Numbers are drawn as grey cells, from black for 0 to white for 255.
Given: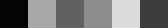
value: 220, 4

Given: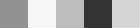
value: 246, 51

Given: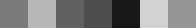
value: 210, 23

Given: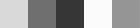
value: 251, 54

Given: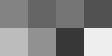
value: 238, 55

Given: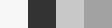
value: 247, 51

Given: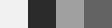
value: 241, 43

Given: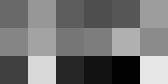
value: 231, 2
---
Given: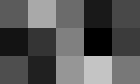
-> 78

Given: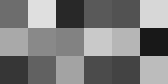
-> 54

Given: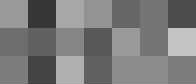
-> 125

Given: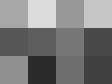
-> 144

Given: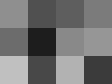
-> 192

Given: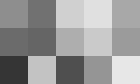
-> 53

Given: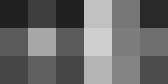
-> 70

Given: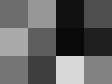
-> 117

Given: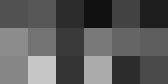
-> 134

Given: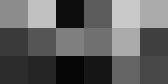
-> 44
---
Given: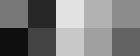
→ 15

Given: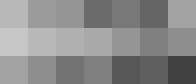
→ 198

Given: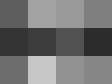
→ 52

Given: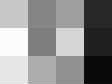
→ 252

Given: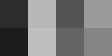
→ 29

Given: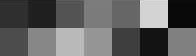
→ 76

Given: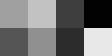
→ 85

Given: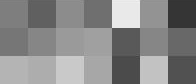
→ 118

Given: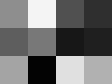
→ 94

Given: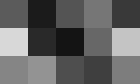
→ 216
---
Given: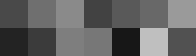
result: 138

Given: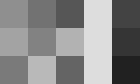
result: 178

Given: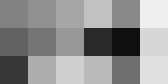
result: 152

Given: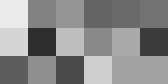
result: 190

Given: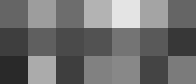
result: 74

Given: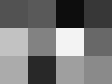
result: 243
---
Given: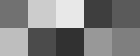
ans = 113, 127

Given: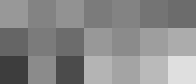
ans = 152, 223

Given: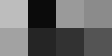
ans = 189, 84

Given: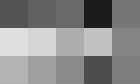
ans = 84, 126

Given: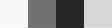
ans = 248, 215

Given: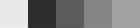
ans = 233, 161

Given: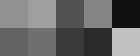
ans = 145, 194
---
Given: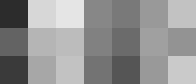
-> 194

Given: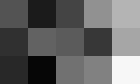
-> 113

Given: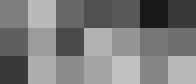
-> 141

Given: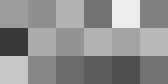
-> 106

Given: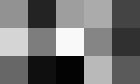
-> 3

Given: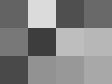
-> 152

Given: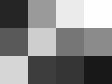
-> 53
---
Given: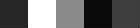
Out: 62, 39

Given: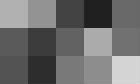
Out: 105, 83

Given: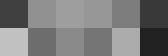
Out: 57, 193

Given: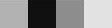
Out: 226, 178

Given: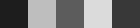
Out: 56, 29

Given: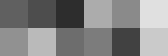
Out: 224, 145

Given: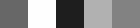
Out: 130, 103

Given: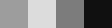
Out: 16, 157

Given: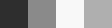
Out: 175, 46

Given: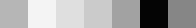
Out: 134, 182
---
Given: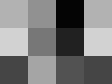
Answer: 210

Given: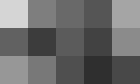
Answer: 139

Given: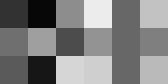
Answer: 127

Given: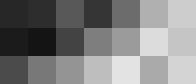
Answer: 197

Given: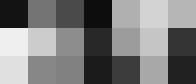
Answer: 52

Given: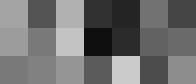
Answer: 106
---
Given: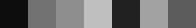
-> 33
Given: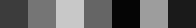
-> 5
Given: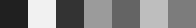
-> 100
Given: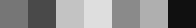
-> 138
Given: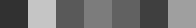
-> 97
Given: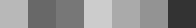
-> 170
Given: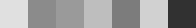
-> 124
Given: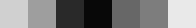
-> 103
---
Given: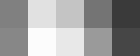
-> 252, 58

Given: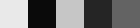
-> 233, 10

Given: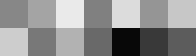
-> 234, 8

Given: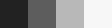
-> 247, 34

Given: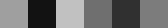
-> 193, 18

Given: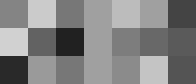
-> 209, 33

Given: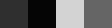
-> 211, 5

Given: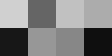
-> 208, 15
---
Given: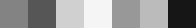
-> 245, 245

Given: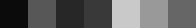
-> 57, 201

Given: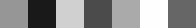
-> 75, 254

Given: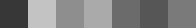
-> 170, 195

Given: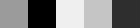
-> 239, 239

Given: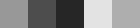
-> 38, 227

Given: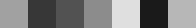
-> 140, 223

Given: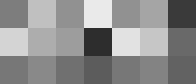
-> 45, 234

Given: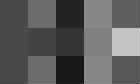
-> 51, 196
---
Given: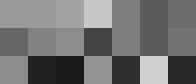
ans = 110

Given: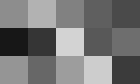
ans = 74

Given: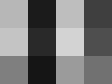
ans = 63

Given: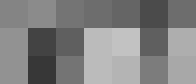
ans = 109

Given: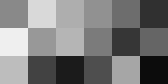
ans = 48

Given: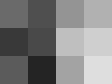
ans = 177
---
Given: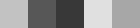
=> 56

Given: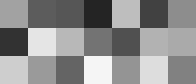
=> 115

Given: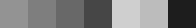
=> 70

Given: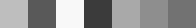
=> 59

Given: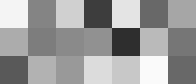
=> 145

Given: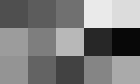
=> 184

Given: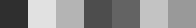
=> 77

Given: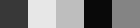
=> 190

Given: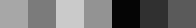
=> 147
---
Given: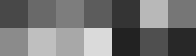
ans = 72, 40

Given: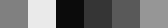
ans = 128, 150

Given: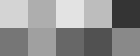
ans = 212, 137

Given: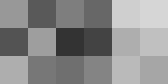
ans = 152, 166

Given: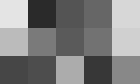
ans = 228, 136

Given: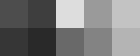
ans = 77, 180

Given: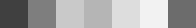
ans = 64, 108

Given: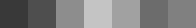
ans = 57, 128
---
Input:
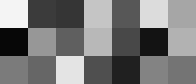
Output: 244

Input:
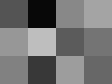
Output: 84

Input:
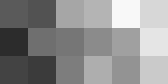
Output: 90

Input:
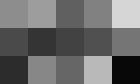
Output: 141

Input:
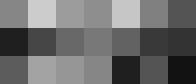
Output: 134

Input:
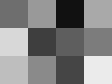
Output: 110

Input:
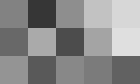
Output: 130

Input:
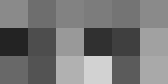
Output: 138
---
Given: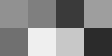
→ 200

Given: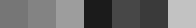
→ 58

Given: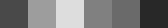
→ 106

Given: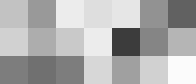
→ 209

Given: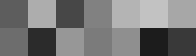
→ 28

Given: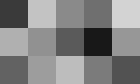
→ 123

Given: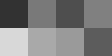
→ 154

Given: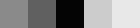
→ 204

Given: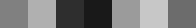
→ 199
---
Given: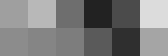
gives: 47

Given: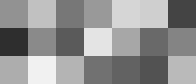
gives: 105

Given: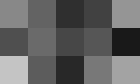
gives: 86

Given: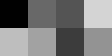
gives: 60

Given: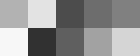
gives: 162

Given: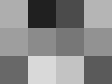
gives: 119

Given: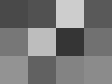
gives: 53
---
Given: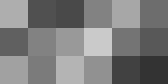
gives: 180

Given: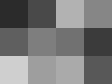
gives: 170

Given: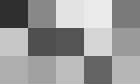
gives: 190

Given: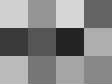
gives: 165

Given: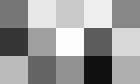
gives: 146

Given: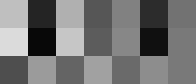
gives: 100

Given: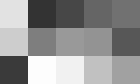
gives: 241

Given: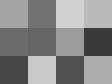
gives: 80

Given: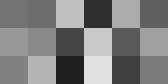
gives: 31
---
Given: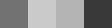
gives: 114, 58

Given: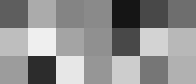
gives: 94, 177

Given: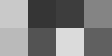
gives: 201, 96

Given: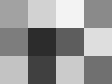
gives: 162, 112

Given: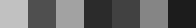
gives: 193, 28

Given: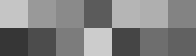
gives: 197, 97
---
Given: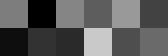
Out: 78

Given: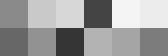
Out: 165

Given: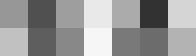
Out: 108

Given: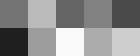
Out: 171

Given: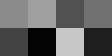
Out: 199

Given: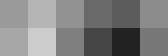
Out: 34
